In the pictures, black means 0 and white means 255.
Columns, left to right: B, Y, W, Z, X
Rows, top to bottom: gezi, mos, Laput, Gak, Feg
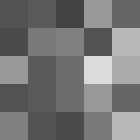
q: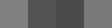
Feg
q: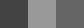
gezi
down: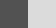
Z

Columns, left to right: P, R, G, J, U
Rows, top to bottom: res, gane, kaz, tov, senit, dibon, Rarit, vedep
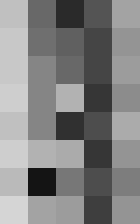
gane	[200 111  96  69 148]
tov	[206 133 178  54 140]

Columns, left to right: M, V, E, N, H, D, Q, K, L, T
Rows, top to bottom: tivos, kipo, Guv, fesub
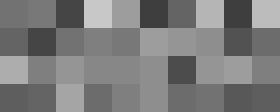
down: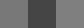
V
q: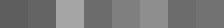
fesub
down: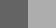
M
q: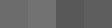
fesub
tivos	[114 120  69 200 157  62 100 181  62 188]

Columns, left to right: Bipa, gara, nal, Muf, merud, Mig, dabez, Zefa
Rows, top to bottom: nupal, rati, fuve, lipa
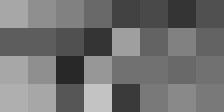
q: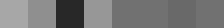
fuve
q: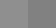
nupal
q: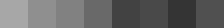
nupal
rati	[ 93  93  80  52 159  99 129  99]

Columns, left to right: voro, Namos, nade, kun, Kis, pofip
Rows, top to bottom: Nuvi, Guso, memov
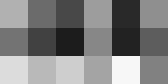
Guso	[115  65  28 135  34  93]
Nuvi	[177 107  72 157  41 143]
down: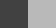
Namos

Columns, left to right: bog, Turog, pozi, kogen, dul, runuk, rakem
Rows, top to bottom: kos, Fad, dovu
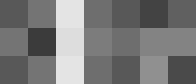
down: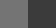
Turog
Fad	[116  59 221 124 110 131 131]
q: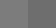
Fad
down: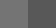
bog
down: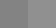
runuk
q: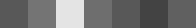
kos

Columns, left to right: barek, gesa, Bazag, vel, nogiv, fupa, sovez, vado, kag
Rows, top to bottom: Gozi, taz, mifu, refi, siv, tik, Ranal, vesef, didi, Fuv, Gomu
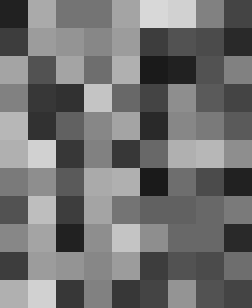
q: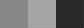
siv
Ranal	[122 142  90 170 176  26 110  75  33]
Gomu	[176 209  55 129  55  68 148  82  68]
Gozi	[ 33 170 116 116 164 216 209 129  68]

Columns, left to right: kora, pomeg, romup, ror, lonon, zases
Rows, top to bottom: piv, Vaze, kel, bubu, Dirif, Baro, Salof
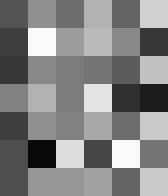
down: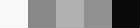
pomeg
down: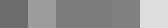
romup
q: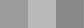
Vaze

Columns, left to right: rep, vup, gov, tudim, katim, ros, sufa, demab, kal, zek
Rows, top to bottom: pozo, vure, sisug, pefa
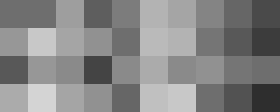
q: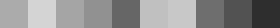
pefa
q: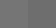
sisug
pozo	[110 110 158  94 124 179 165 132 102  74]
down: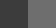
zek
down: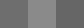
katim
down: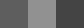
tudim

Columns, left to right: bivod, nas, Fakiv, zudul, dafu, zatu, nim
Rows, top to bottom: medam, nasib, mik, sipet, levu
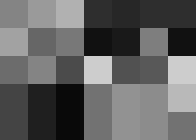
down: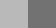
nim
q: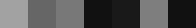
nasib

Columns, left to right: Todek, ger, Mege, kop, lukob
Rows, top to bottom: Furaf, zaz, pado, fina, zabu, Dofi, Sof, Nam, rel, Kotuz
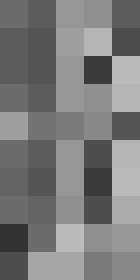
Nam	[108 100 143  78 172]
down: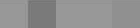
Mege
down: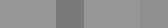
Mege
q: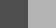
Dofi
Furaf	[108  92 150 143  92]
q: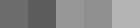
fina

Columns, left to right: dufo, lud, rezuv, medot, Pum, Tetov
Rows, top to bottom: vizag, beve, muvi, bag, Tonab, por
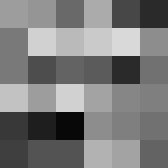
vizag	[157 149 105 171  71  42]
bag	[194 157 209 163 134 127]
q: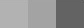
por
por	[ 63  83  83 178 163  99]
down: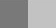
dufo
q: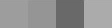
vizag
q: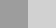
bag

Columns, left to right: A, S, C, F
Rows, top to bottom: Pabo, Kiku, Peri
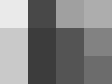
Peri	[201  60  84 108]
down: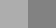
F
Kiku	[201  60  84 130]
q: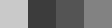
Kiku
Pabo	[234  72 160 173]

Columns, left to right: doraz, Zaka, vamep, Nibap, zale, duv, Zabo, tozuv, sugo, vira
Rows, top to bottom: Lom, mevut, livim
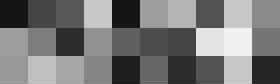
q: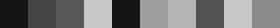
Lom
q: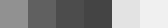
mevut
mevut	[157 125  44 145  96  76  68 227 240 117]

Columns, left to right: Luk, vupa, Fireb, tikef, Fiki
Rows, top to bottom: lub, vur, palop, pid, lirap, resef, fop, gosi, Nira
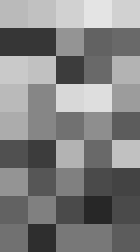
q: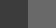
palop
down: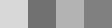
Fireb
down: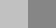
vupa
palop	[201 193  60 105 179]
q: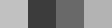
palop
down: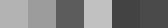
Fiki

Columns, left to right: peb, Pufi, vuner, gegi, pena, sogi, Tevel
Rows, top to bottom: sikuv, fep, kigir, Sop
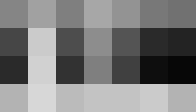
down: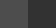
vuner
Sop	[179 215 187 195 195 203 179]

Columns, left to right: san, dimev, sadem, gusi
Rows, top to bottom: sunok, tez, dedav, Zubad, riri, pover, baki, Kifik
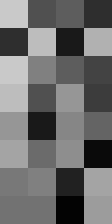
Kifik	[114 114   3 156]
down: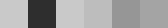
san
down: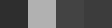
gusi

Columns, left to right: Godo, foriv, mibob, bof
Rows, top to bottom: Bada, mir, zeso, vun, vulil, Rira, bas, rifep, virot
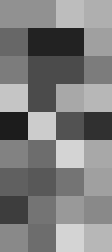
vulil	[ 28 204  82  48]
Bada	[145 145 189 175]

